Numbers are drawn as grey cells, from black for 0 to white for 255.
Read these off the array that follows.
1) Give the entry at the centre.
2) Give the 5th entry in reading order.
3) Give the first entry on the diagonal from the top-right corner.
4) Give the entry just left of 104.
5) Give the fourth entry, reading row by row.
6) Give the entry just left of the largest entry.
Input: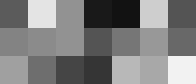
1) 84
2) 18
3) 84
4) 152
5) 25
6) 168
